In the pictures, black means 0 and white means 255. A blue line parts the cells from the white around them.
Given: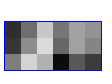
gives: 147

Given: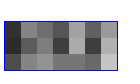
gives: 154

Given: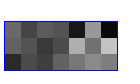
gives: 10

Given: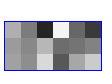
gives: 58

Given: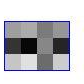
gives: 150

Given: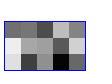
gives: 132

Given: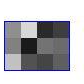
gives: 62

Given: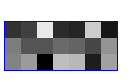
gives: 22

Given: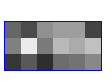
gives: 67

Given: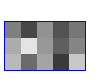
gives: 119
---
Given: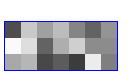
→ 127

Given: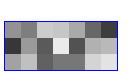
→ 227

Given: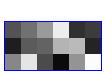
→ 252

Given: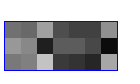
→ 167

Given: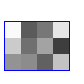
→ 195

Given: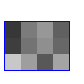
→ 164
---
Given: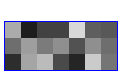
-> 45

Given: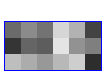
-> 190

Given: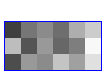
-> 77

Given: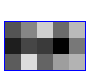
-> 92

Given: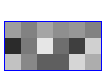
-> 194

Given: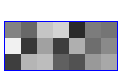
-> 62

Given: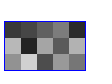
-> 146
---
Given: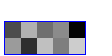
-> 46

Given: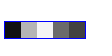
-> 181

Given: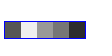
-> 239

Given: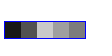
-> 81

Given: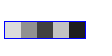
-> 145

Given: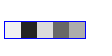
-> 35
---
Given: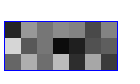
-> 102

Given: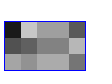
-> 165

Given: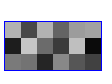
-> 122

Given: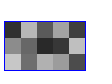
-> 199

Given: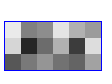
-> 87

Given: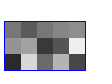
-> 42

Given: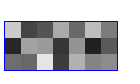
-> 110
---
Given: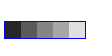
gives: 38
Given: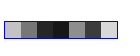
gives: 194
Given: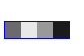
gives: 107
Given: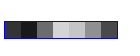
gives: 52
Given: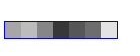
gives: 166
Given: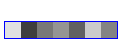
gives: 225
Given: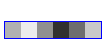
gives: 177
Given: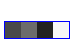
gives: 73
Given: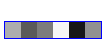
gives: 173
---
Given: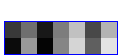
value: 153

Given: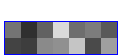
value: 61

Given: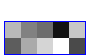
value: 170

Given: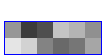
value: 210

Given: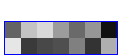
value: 58

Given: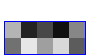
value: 231

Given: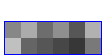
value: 101
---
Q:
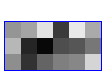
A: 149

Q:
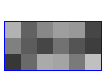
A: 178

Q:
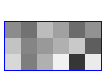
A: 140

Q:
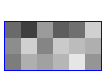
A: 106

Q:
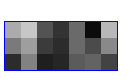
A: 171

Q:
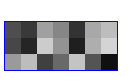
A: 78

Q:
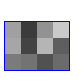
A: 160
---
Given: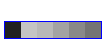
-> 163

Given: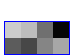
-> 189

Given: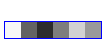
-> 125

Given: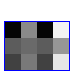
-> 137

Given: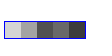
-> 81

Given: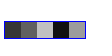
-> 193

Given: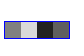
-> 217
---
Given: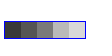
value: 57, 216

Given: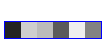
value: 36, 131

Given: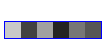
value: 200, 87

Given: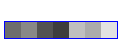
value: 109, 226

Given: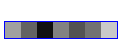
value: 160, 201

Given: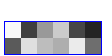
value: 249, 110

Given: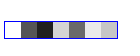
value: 254, 198
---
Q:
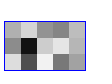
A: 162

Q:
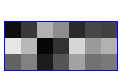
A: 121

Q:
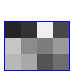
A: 110

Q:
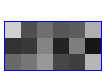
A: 182

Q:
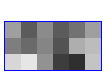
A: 196

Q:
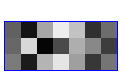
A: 117
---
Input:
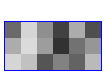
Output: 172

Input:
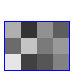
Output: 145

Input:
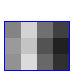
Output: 112

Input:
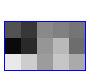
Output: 129

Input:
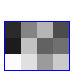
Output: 181

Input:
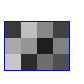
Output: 135

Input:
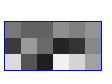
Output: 128

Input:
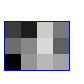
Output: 203

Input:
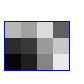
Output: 219

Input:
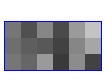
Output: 154
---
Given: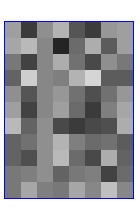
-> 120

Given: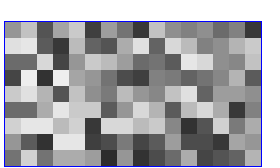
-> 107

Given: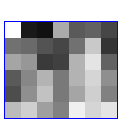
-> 165

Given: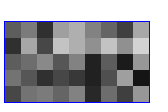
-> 93

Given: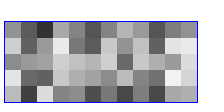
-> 140
